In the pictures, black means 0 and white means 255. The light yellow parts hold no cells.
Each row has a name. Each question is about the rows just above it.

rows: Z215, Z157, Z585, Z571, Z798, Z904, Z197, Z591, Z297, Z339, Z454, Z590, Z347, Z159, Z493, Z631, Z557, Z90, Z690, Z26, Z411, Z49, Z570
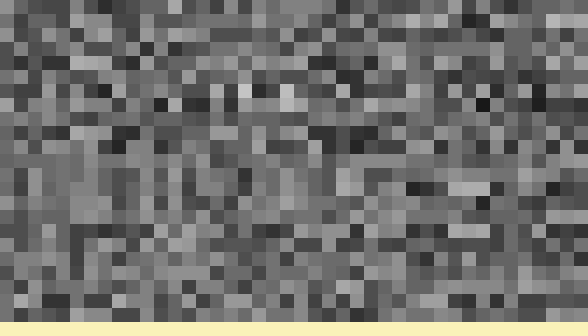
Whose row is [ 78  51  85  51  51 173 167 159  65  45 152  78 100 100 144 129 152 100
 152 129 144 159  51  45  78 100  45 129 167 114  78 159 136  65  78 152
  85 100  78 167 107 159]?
Z798
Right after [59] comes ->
[100]
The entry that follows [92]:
[114]
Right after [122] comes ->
[144]

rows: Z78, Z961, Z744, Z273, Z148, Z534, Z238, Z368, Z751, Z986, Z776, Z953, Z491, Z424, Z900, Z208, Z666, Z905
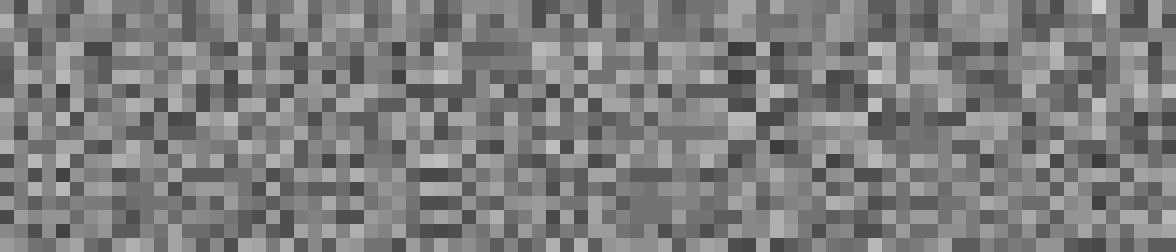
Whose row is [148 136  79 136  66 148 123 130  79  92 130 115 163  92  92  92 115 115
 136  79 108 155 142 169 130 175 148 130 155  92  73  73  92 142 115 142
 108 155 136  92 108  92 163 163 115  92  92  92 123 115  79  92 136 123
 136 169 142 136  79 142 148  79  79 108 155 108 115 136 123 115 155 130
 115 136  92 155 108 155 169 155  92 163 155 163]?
Z491
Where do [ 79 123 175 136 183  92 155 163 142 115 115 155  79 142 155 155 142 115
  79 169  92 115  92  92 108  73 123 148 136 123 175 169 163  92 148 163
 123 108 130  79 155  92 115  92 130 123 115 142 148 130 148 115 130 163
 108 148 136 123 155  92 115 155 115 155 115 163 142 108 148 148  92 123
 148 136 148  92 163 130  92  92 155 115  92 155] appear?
Z424
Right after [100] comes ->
[79]
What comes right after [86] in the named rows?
[169]
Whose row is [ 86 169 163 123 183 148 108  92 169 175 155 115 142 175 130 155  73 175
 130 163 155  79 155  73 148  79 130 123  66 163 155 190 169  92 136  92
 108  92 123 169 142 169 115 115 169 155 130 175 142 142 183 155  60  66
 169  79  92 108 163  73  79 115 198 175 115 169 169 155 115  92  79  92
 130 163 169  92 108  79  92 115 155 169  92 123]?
Z534

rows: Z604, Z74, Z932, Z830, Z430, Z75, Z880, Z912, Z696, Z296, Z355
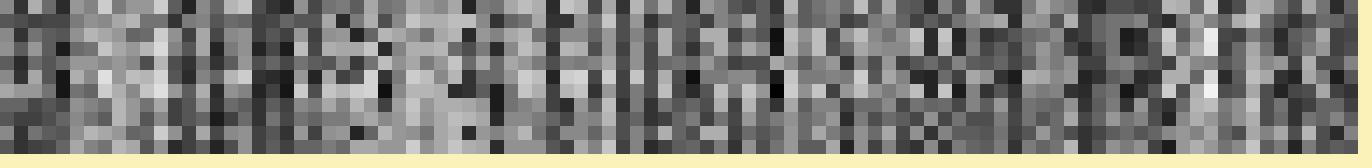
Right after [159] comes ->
[196]
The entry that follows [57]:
[115]

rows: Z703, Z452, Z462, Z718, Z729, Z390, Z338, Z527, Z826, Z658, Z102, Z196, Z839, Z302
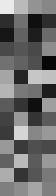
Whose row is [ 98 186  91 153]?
Z196
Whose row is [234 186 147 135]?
Z703
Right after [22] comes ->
[98]
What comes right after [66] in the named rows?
[153]

